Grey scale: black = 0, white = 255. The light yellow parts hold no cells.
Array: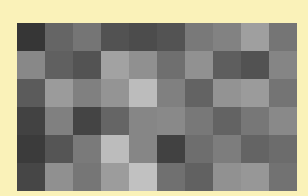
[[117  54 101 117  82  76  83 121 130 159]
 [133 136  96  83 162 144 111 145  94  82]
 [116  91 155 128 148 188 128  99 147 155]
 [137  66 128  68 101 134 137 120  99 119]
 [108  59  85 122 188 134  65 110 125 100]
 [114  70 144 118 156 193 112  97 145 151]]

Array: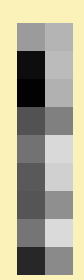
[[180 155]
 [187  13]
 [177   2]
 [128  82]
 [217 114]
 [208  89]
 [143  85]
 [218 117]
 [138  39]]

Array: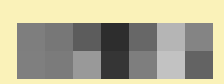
[[132 126 119  92  45 103 181]
 [ 99 127 123 153  53 126 194]]

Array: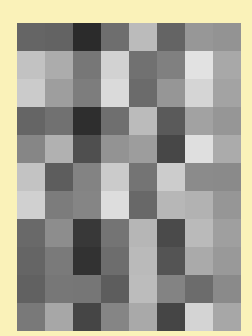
[[147 101  99  43 110 187 100 151]
 [168 194 172 119 210 113 128 226]
 [163 203 158 125 218 107 150 213]
 [150 101 113  46 111 187  90 162]
 [171 134 177  79 147 157  71 223]
 [138 195  93 131 203 116 204 139]
 [150 208 124 133 221 104 183 178]
 [159 105 141  56 116 182  74 186]
 [153 101 122  50 109 186  84 170]
 [138  97 119 118  93 188 131 108]
 [167 121 167  69 133 169  69 212]]

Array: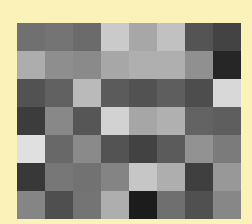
[[ 67 112 116 107 202 167 193  84]
 [ 38 173 142 138 167 175 175 144]
 [216  82  97 186  91  82  94  77]
 [ 94  60 136  86 210 166 176  99]
 [123 224 104 138  83  66  91 146]
 [152  56 119 114 132 198 174  63]
 [135 133  79 116 174  28 111  80]]

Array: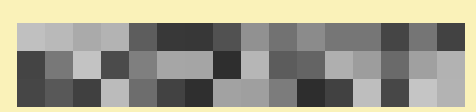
[[ 66 192 185 170 179  93  56  55  81 145 114 139 118 118  69 117]
 [178  68 120 195  75 127 166 165  46 182  92 100 175 157 106 160]
 [179  70  88  64 187 109  66  47 162 159 124  45  65 190  71 197]]

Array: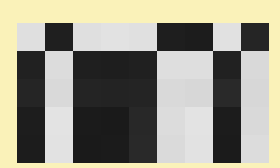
[[ 37 223  31 223 226 224  30  28 225]
 [217  33 220  31  30  32 222 222  33]
 [215  37 217  36  35  36 217 215  41]
 [217  29 227  27  26  40 220 227  28]
 [220  28 226  26  27  41 218 226  27]]
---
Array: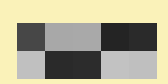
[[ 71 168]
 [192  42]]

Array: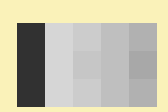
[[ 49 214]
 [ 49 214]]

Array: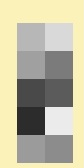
[[183 217]
 [160 123]]

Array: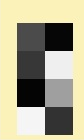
[[ 75   6]
 [ 55 239]]

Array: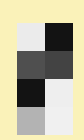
[[235  19]
 [ 79  67]]

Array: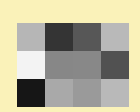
[[182  52]
 [243 135]]
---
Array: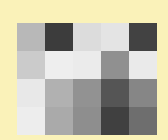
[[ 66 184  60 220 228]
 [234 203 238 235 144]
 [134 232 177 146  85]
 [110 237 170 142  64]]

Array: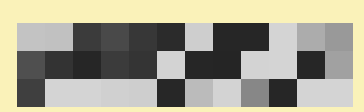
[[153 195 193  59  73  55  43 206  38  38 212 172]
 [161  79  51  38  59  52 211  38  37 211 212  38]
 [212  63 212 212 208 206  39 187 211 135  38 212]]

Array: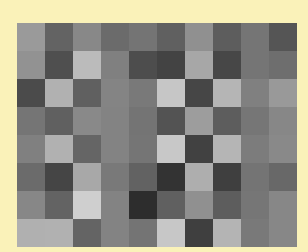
[[ 85 154  99 136 107 116  96 144  93 117]
 [110 146  79 187 128  77  67 167  71 117]
 [153  75 177  96 132 121 198  70 181 128]
 [135 117  96 137 131 116  83 157  93 118]
 [137 128 177 101 131 117 200  65 181 124]
 [104 107  69 168 121  98  51 174  63 116]
 [135 135  99 207 131  45  96 144  93 118]
 [135 176 177 100 131 116 199  63 180 121]]

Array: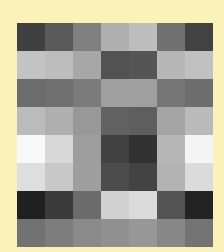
[[ 66  64  89 128 176 190 113]
 [193 195 189 167  82  85 183]
 [109 108 112 123 159 159 117]
 [186 187 176 152  98  94 164]
 [244 248 215 158  65  50 183]
 [219 222 200 158  76  67 178]
 [ 35  32  58 107 208 218  84]
 [115 114 125 138 144 151 135]]

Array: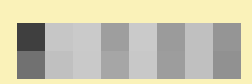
[[149  63 198 202 158 202 155 192]
 [145 113 192 201 166 200 157 192]]

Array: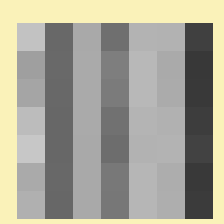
[[ 64 194 104 169 111 179 178]
 [ 56 159 105 170 126 184 170]
 [ 57 165 104 170 123 184 171]
 [ 61 188 103 170 113 180 177]
 [ 66 199 103 169 109 178 179]
 [ 57 170 104 169 120 182 173]
 [ 59 176 103 169 119 182 174]]

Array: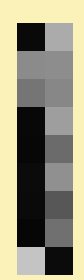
[[171   9]
 [141 139]
 [135 117]
 [158   8]
 [107   7]
 [144  11]
 [ 87  10]
 [112   6]
 [ 11 196]]

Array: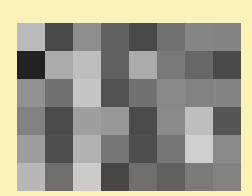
[[132 186  73 142  97  73 114 133]
 [ 74  34 171 190  97 171 121 103]
 [132 145 113 197  82 113 136 130]
 [ 85 129  75 158 152  75 138 190]
 [138 158  78 178 118  78 117 206]
 [130 183 110 203  70 110  96 122]]
